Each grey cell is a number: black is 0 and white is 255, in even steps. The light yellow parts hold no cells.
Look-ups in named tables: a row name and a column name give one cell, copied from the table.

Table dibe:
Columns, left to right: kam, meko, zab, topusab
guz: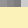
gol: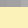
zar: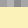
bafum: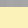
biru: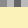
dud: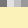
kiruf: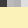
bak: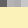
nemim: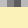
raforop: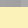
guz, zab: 125
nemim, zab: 94
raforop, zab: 160
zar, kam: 160
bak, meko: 180
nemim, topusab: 185
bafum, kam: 163
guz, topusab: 205
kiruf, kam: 60
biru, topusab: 186
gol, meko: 162
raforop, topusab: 170
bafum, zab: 164
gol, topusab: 172
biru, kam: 139
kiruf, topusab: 223
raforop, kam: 163
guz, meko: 136
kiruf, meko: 186

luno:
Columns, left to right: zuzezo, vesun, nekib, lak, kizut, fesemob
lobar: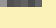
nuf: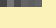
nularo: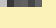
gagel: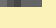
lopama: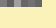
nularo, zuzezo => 195
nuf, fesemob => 101
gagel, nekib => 70
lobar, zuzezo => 150
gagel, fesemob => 101
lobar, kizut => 77
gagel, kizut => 100
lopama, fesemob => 101
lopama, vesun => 94
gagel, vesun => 86
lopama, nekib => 159
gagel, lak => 100

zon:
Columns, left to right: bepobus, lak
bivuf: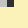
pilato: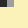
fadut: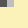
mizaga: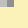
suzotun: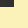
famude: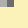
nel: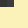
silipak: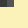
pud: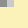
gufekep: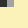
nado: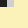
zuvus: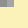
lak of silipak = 84
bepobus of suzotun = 49
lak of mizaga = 144
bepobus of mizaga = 191
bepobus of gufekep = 47
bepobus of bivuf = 195

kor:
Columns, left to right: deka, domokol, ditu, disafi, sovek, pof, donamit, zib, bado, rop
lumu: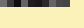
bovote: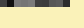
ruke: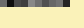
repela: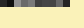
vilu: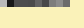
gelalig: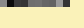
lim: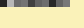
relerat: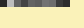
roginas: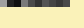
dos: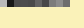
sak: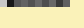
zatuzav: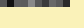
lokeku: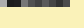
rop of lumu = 69
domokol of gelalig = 12
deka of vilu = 185
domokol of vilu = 24
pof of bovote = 62
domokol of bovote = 17
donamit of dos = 72
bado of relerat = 59
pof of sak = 104
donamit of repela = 70
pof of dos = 99
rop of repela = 36

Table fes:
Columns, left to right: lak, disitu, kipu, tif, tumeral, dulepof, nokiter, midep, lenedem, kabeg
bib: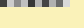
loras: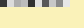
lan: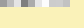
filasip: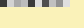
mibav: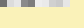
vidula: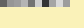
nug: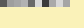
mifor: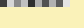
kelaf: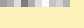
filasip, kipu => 169
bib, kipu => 139
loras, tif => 188
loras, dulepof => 223
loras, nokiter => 88
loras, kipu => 173
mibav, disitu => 220
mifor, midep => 177
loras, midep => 199

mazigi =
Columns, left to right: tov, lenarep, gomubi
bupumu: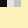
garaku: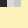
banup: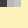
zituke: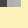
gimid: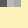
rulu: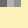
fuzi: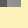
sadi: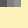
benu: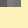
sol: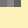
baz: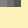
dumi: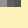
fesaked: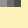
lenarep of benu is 124
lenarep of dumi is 97
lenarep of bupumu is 229
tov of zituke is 68
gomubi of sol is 99
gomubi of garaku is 201
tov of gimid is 89
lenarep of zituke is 175
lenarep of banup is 185
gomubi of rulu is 147
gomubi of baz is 86
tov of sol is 116
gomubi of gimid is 169
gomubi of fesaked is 78
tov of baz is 130
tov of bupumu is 18

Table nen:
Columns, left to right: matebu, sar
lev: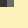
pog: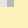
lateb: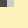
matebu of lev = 54
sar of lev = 111
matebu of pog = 228
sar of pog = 186
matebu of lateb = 74
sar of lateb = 204
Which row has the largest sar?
lateb

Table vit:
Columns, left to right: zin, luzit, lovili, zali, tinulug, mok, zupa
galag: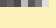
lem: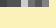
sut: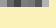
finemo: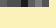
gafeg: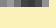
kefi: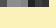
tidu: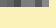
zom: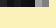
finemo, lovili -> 78
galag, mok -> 125
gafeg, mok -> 77
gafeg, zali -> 67
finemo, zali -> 28
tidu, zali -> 124
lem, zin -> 68
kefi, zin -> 81
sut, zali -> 124
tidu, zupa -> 136
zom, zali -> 18
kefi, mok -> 62

